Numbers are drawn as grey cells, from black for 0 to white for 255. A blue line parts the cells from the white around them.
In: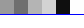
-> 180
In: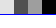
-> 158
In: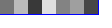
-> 57
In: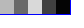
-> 217
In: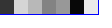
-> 184
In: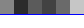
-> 91
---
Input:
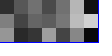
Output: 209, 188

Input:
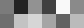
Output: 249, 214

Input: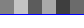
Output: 196, 169

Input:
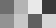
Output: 233, 213

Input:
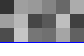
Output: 197, 191

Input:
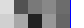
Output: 221, 208
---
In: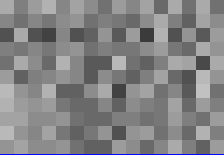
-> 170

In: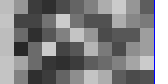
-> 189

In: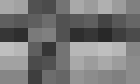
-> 169

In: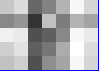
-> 199

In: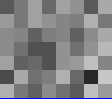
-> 89

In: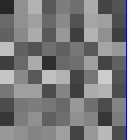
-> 39

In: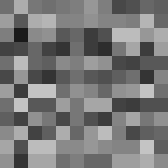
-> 111

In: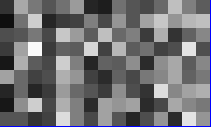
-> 51

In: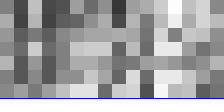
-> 128
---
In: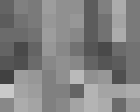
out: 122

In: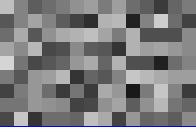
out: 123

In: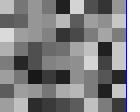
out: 150

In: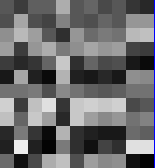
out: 40

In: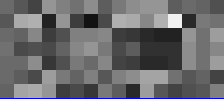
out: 80

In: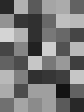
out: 98
